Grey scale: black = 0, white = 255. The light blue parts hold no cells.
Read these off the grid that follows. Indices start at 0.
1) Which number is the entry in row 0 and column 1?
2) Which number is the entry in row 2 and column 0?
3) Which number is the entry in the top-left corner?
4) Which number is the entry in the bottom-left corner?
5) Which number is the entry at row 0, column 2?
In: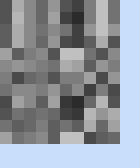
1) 172
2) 94
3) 83
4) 161
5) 137

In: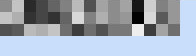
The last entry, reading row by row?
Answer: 110
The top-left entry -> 140
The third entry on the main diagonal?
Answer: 186
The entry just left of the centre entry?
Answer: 216
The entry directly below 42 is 51
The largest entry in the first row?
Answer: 206
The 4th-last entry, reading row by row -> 237
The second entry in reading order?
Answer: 196
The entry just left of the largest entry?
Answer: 120
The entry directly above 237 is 2
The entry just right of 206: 129
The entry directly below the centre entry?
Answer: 110
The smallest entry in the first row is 23

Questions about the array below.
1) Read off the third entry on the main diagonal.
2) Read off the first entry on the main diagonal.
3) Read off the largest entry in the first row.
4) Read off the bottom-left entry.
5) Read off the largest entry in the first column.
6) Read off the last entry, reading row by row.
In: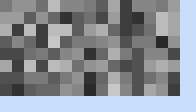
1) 187
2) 122
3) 187
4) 72
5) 175
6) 61

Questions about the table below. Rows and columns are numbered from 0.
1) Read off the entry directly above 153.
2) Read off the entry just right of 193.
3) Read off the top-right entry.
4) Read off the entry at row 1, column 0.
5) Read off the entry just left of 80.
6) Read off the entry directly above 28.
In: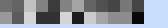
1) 111
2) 130
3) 69
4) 153
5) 100
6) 164

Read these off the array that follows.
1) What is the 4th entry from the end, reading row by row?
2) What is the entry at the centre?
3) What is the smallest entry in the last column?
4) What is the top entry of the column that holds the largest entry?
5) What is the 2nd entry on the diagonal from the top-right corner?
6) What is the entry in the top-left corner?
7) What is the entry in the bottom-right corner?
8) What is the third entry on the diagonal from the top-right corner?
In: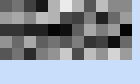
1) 189
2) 14
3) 5
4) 235
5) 105
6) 95
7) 156
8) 125

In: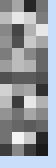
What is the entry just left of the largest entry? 114
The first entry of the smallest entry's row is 60
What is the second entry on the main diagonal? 231
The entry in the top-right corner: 114
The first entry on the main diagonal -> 124
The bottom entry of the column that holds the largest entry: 135
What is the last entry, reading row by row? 26
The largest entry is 243
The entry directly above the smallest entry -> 38
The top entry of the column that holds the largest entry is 166

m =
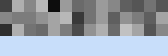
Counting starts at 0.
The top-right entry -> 85
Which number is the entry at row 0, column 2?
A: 135
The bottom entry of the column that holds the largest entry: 193
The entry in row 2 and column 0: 46
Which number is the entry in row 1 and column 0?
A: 135
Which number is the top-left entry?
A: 66
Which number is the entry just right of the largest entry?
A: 164
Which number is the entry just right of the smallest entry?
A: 155
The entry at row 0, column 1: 175
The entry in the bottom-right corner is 135
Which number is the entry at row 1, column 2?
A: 124

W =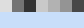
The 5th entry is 178
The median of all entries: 148
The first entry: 222

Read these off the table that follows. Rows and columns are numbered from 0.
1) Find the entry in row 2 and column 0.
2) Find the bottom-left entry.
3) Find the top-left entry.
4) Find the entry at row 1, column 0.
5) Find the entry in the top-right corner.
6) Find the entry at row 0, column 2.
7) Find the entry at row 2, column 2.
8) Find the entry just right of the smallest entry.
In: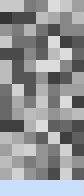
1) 147
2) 170
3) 200
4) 52
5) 159
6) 123
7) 179
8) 74

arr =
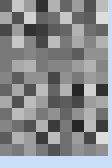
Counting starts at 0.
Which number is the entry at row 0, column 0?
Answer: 92
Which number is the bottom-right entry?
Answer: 145
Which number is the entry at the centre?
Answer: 71
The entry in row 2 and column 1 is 156
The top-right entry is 188
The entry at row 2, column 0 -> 71
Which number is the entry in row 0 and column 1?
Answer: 199
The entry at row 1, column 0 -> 168
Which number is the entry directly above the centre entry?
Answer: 133
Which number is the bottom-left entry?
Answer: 133
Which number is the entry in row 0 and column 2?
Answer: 156
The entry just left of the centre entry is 145
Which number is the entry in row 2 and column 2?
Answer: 49
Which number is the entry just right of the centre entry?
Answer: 145
